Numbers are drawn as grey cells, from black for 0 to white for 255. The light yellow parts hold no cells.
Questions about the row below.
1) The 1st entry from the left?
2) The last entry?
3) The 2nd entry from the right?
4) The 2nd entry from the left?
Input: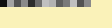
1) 14
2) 138
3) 82
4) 163

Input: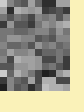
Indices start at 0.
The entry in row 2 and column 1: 86
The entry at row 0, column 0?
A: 204
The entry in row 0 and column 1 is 133
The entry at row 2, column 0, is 118
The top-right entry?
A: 161
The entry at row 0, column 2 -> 102
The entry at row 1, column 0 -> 161
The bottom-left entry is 32
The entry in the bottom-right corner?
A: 161
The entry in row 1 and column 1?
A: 46

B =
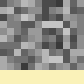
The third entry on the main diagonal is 142
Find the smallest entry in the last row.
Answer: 58
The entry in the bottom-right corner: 142
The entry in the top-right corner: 154
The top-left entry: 88
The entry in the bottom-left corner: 170
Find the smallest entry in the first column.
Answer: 74
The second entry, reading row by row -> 127
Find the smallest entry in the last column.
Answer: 100
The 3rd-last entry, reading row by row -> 154
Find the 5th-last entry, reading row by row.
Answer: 112
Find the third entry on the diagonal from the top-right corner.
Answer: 154
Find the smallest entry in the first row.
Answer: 58
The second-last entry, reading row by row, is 100
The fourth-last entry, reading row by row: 142

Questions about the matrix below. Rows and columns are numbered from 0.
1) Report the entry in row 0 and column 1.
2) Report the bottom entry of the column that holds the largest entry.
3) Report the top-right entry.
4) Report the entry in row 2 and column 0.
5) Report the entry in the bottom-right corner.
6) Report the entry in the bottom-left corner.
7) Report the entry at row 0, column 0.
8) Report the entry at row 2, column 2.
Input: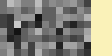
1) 188
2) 80
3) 66
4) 66
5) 51
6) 127
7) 112
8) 140

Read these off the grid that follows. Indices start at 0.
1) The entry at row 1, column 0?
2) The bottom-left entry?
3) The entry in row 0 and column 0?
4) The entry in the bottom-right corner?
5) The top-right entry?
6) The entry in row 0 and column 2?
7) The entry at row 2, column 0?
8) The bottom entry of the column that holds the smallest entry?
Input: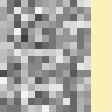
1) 162
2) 134
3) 203
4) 134
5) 229
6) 89
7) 162
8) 162

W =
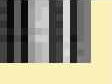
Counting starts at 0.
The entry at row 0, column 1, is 10
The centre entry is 190
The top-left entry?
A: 67
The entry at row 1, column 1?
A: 10
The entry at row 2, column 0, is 67
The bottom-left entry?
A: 67
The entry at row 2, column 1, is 10
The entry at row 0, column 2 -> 94
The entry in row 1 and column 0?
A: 51
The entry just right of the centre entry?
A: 51
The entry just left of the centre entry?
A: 177
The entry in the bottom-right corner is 124
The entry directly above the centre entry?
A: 205
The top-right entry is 124

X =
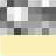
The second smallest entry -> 80
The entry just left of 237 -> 93
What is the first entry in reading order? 206
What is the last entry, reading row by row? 192
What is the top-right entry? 206
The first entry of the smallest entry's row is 206
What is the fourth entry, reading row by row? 119
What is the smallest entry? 66
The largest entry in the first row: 252
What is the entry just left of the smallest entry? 176

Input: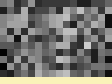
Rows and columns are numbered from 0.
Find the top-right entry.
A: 101
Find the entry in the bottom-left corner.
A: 45
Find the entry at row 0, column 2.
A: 45
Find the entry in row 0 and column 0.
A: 116
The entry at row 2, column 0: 132
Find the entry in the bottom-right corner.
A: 15
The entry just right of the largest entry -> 72
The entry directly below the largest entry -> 72
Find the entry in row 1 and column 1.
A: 101
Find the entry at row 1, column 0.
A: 30
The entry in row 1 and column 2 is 57
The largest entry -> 204
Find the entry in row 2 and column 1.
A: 147
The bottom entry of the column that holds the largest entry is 132
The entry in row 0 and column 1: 132

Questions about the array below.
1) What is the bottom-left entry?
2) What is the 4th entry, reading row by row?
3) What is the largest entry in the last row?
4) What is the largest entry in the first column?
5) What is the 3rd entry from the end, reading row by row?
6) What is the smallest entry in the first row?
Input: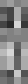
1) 115
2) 141
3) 157
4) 185
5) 99
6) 129
